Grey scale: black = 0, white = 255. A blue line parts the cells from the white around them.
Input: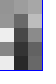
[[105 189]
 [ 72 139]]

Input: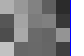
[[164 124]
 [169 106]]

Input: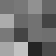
[[105 114]
 [ 68 114]]

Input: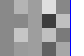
[[136 158]
 [198 158]]

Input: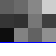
[[ 49 119]
 [130  98]]

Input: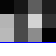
[[ 73 211]
 [ 74 140]]

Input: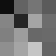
[[ 37 165]
 [157 104]]
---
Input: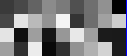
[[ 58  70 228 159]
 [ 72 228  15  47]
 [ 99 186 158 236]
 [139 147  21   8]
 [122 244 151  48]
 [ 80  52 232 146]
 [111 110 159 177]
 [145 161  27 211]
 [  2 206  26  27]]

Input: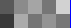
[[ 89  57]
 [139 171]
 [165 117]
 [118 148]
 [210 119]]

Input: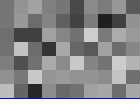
[[117 118 111 113 126 145 188]
 [147 152  64 194  80 120 101]
 [162 108  64 108 113 200  39]
 [127 132 161  52 170 149 140]
 [118  96 134 168 139 154 105]
 [ 72  66 113 103 201 147 114]
 [138 124 206  89 133 148 161]
 [123  31 122 162 115 140 167]
 [151  64 172 109 204 195 109]
 [ 90 146 153 135 179 112 167]]

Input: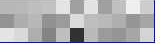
[[184 147 228]
 [185 173 217]
 [190 183 174]
 [194 146 132]
 [228 155 190]
 [160 219  49]
 [226 189 186]
 [160 186 155]
 [192 175 149]
 [239 150 166]
 [205 166 212]]

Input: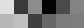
[[224 183]
 [ 57 191]
 [140  63]
 [  2 103]
 [ 74 124]
 [132 125]]

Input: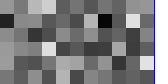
[[150  34 140 154 156 119]
 [121 137 117 136  88  94]
 [184 139  53 127  81 142]
 [206  88  78 222 118  82]
 [ 93 105 139  69 171 180]
 [116  75 107  88 163  73]
 [ 86 181 143  59 106 133]
 [116   7  82  62 147 118]
 [ 99  88 100 166  54  88]
 [146 225  63  61 102  98]
 [150 105 132  95 226  86]]
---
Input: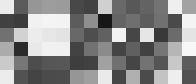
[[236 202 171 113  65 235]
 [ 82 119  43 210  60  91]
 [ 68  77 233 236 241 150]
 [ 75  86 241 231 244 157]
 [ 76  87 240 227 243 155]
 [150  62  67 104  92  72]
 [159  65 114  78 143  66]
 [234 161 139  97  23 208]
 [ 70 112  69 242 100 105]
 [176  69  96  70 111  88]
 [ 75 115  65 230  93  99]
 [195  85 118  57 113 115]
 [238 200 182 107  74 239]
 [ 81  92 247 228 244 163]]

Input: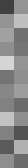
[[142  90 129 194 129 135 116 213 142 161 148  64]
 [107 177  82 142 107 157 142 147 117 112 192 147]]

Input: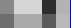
[[110 136]
 [170 214]
 [170 214]
 [ 91  45]
 [185 179]]

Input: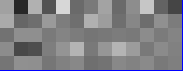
[[117 140 114 170 161]
 [144  72 143 102  39]
 [143  78 143 110 177]
 [118 126 122 154  83]
 [129 148 132 125 215]
 [136 180 124 111 106]
 [111 121 117 176 122]
 [115 150 120 157 163]
 [136 180 124 111 106]
 [130 156 121 135 141]
 [138 121 140 109 198]
 [121 139 123 144  99]
 [127 129 132 124  69]]

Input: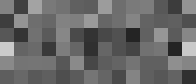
[[ 94 137 203  87  62 131]
 [104 116 100  52 148  64]
 [ 89 117 106 113 110 163]
 [ 95 116  57  90 103 121]
 [ 78  87 125 135 130 114]
 [ 91 138 102  74 127  96]
 [117  71  48  51 154  93]
 [101  93 102  72 102 156]
 [ 74 100  80  81 111 110]
 [132 116  68  36 133 122]
 [ 95  96 113  97  99 125]
 [ 87  96 118 150  93  88]
 [ 99 143  36  91  96  60]
 [ 48 133 201 135  79 147]]

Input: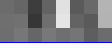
[[110 111 108]
 [119 113 102]
 [102  54  61]
 [120 111  99]
 [111 229 225]
 [117  99  90]
 [ 94  90 105]
 [108 179 180]]

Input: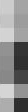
[[173 213 136 140 146 211 196 204]
 [ 47 148  68  48  52 163 156 164]]

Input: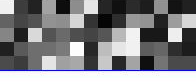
[[ 75  32 133  99 240]
 [ 60  90  29  69  61]
 [110 110 217  82  34]
 [228 111  84 146 162]
 [160 122 106 142  13]
 [168 252  78 214 141]
 [ 50  39  68  52 229]
 [200 189  86   5  37]
 [ 39 230 185  45  16]
 [164 241 242 153  43]
 [ 15  93  24 146  29]
 [116 102  24  33 145]
 [ 74  45 238 156  19]
 [ 75  28  33 215  33]]
